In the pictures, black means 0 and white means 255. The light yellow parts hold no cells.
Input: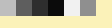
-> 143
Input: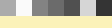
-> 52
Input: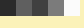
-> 251
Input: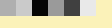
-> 233
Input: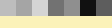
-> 93
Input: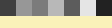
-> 34
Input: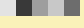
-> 109
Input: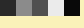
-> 9
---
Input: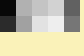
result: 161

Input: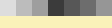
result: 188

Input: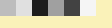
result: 224

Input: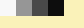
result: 150

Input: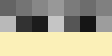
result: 49

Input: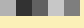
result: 49
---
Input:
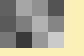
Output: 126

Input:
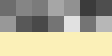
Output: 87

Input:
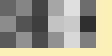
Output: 82

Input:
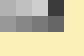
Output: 136

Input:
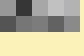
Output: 118

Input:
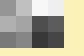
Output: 164
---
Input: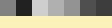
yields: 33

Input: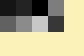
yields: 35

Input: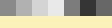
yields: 177

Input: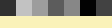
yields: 194

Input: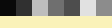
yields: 48

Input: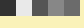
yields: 233
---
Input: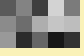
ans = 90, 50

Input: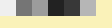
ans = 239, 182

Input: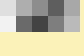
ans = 223, 186

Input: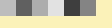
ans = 189, 132

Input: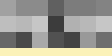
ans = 161, 110

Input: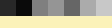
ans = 40, 200
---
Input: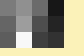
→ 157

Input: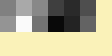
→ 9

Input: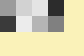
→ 236

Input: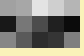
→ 76

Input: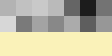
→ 171

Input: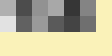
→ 90

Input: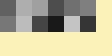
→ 25

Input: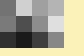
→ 78
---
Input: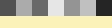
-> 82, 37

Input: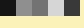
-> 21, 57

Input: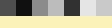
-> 78, 201

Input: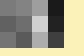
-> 123, 63

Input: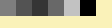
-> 126, 0

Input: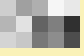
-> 206, 77

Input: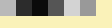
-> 185, 153

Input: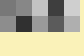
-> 120, 175

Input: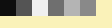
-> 14, 137

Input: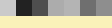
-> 202, 142
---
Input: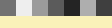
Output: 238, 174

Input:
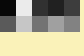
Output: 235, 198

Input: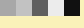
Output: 236, 194

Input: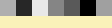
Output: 232, 175

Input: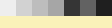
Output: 238, 210

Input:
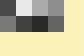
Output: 233, 171

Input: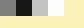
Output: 253, 195

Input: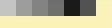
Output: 196, 157

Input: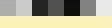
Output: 233, 203

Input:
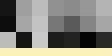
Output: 201, 195
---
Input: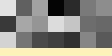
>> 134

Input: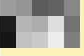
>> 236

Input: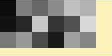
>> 159

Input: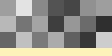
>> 55

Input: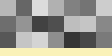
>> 72

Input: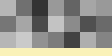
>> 174
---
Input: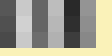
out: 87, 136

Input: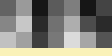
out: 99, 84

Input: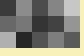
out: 59, 90

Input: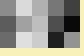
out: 139, 147

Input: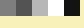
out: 126, 19

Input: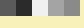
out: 90, 137

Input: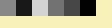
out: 136, 3
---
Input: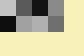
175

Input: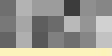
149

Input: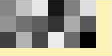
170

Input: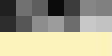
201

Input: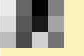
25

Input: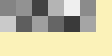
58

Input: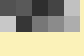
139

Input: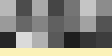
162
